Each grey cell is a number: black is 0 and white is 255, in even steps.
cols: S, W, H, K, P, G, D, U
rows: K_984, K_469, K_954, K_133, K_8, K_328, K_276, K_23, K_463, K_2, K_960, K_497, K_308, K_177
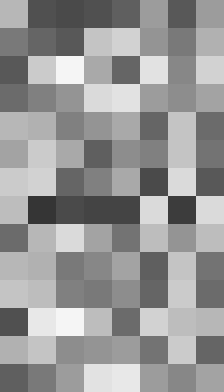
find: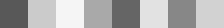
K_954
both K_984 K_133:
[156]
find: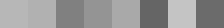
K_8

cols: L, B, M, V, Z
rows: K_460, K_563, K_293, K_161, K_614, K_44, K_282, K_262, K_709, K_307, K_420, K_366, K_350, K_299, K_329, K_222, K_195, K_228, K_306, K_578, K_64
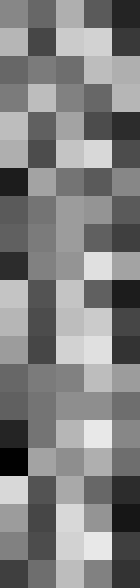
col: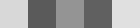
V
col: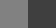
L
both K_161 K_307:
[129]
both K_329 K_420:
[96]
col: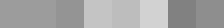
M
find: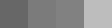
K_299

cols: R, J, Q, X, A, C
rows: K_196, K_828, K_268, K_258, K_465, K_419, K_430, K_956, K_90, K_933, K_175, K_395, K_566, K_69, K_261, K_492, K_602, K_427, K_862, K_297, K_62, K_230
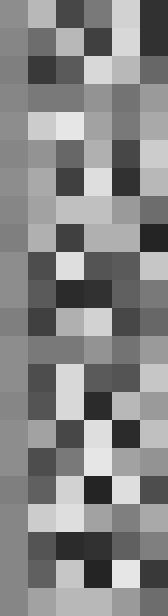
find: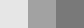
K_465
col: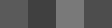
J
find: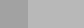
K_230

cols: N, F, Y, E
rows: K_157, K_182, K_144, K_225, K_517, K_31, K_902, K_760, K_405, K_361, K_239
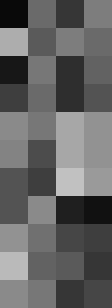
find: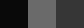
K_157
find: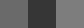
K_157
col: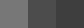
F
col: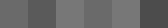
F
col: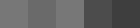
F
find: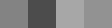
K_31
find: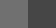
K_405

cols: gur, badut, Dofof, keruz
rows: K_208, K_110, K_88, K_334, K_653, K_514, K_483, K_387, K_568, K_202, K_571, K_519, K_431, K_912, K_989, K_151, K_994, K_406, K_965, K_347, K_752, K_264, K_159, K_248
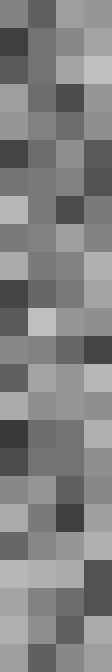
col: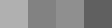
badut
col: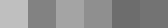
badut
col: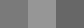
Dofof

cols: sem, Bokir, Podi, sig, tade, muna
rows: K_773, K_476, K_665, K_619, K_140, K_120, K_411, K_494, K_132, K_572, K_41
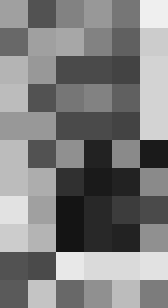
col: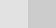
sem
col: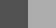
Bokir
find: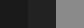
K_411
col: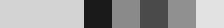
muna
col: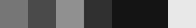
Podi

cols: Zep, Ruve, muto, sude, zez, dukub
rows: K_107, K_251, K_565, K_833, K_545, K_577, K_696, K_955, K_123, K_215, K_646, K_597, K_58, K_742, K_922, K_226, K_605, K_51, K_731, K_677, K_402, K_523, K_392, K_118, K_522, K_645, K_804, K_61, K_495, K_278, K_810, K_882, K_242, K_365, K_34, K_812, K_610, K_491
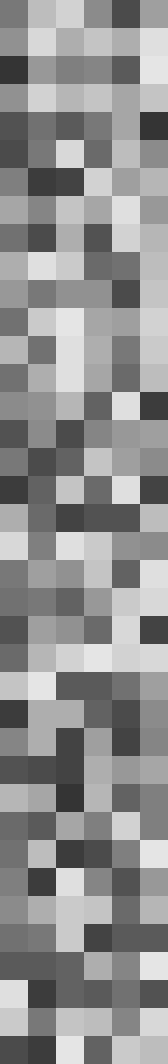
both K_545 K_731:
[82]
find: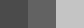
K_605
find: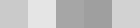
K_597
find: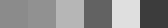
K_922
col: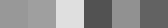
zez
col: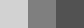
zez
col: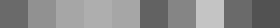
sude

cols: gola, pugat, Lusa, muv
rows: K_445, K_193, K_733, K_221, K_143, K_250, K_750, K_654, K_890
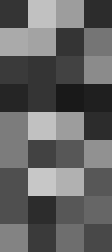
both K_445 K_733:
[52]
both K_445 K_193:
[52]
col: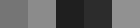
muv
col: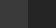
gola

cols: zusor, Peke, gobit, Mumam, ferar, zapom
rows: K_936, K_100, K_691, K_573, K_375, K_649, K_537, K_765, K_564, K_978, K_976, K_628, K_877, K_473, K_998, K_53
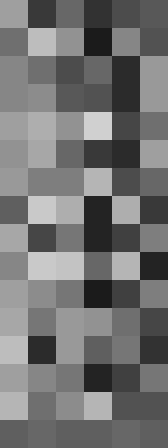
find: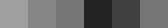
K_473
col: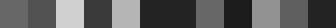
Mumam
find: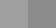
K_976
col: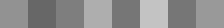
gobit
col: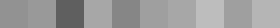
zusor

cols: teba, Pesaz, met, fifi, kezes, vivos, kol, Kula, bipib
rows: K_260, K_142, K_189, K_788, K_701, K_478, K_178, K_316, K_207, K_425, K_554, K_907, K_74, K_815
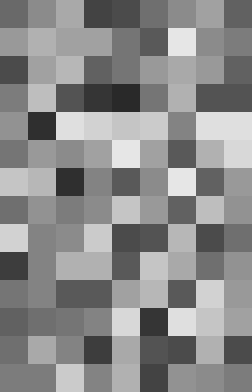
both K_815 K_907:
[131]
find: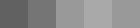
K_189
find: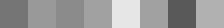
K_478

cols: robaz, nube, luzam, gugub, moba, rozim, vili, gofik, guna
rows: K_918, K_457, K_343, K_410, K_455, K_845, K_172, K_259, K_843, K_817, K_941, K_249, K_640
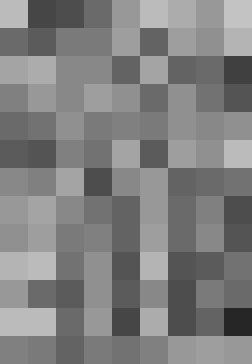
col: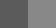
robaz
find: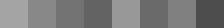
K_259
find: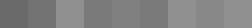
K_455
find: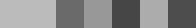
K_249
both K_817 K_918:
[187]
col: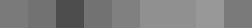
gugub
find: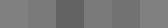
K_640

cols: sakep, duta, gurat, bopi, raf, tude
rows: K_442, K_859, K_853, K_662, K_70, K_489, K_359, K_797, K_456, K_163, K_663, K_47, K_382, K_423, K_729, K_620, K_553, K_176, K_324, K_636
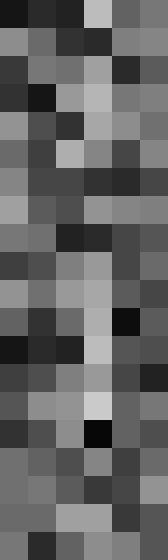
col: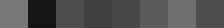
duta
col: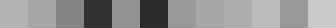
bopi
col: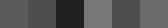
tude

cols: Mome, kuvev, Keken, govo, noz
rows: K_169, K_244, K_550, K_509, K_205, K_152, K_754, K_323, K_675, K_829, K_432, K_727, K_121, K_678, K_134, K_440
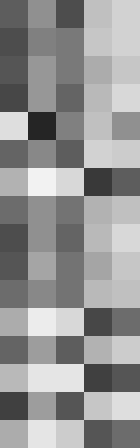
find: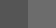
K_440
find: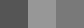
K_550
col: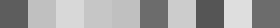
noz
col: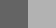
Mome
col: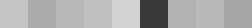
govo
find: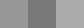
K_550

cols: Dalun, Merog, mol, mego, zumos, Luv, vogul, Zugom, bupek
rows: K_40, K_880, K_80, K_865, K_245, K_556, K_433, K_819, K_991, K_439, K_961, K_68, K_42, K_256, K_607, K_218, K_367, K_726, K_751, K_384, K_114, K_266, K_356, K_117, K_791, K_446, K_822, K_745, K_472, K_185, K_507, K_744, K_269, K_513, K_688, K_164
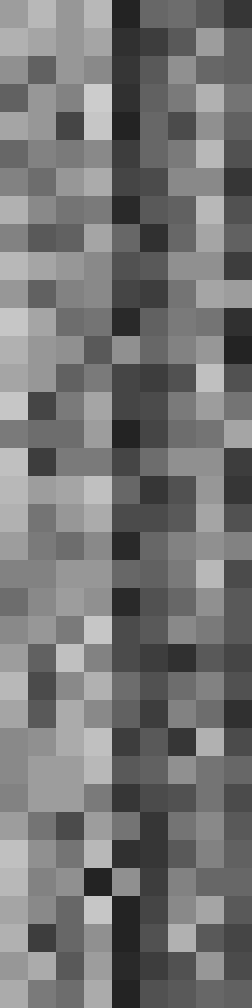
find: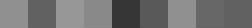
K_80
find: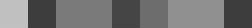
K_367
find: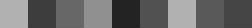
K_513
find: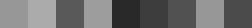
K_688
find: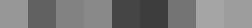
K_961

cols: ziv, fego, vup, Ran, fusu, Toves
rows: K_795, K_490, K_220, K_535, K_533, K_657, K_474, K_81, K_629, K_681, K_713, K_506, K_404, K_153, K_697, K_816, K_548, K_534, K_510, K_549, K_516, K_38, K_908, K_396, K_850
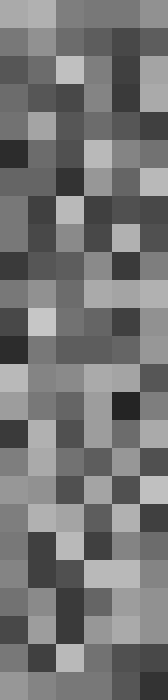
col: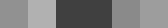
fego
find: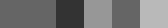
K_474

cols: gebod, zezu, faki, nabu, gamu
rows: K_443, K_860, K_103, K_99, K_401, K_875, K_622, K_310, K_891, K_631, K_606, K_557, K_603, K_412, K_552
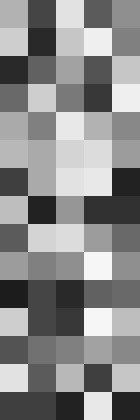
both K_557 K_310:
[190]
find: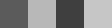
K_412
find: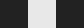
K_552
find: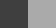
K_622
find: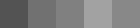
K_603

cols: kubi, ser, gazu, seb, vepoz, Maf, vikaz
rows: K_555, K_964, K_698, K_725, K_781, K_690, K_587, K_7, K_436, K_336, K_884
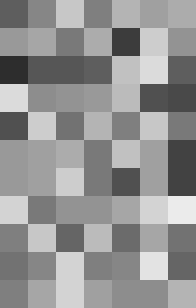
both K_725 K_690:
[153]
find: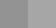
K_7

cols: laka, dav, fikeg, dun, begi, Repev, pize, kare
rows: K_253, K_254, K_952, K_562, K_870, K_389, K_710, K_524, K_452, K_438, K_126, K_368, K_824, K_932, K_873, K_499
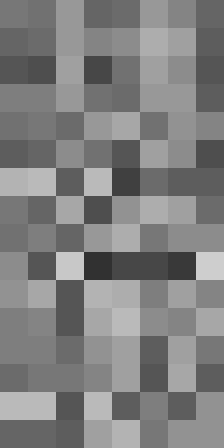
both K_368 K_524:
[167]
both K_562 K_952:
[113]
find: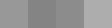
K_254
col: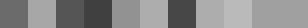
begi

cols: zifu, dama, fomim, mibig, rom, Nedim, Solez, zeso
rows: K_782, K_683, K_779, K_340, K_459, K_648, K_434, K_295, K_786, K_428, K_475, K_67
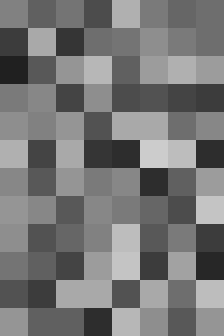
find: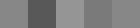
K_434
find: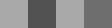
K_475
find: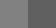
K_782

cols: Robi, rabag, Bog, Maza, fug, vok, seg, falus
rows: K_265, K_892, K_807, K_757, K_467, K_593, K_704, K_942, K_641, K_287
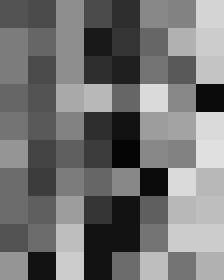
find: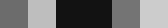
K_641
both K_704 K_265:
[136]
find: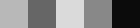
K_757
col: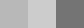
seg
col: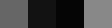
fug

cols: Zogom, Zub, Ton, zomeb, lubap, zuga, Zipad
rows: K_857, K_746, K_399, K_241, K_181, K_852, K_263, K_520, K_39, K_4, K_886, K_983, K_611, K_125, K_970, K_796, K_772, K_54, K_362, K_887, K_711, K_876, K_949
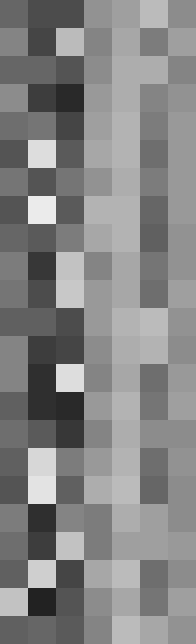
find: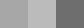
K_711
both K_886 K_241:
[153]
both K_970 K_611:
[179]
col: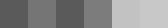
Ton
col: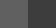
Zub
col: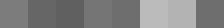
zuga

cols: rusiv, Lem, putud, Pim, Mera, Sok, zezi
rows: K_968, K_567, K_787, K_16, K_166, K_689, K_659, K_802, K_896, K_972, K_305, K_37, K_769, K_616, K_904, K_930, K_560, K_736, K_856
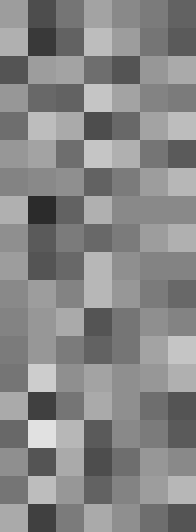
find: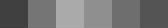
K_904
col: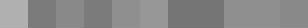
Mera
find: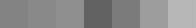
K_659
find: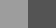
K_972
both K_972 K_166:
[104]
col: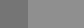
Mera

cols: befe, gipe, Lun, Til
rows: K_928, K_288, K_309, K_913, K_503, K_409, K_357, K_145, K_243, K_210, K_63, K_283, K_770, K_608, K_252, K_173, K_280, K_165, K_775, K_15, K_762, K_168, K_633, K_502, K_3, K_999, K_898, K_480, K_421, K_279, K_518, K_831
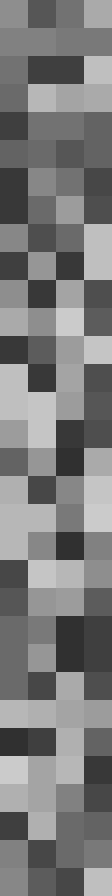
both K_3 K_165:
[71]
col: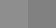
befe
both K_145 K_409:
[106]
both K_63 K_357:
[56]
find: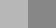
K_15
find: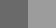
K_145
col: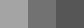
Lun

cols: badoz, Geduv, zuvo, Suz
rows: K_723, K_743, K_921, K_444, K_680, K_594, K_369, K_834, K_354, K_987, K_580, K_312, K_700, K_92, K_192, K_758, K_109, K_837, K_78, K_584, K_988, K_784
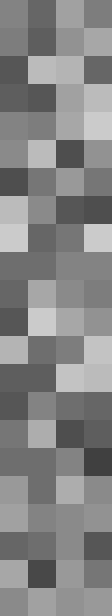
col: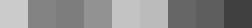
Suz
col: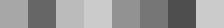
Suz
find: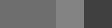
K_109
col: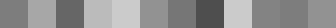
Suz
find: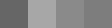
K_580

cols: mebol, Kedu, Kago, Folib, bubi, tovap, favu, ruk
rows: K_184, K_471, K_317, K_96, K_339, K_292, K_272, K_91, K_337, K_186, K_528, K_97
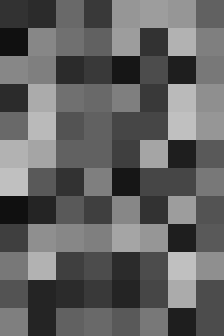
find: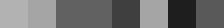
K_292
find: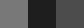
K_97

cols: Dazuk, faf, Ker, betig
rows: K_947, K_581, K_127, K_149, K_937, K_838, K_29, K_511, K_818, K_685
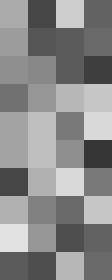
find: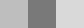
K_937
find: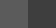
K_127
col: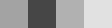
Dazuk

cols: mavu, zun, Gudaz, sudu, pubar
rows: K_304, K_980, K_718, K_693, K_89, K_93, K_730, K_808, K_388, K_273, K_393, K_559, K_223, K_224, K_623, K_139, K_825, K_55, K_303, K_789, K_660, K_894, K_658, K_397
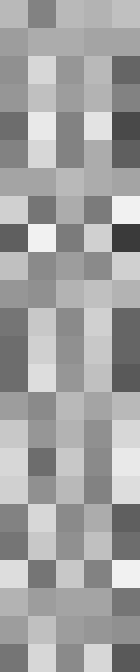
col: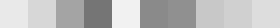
zun
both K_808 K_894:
[117]

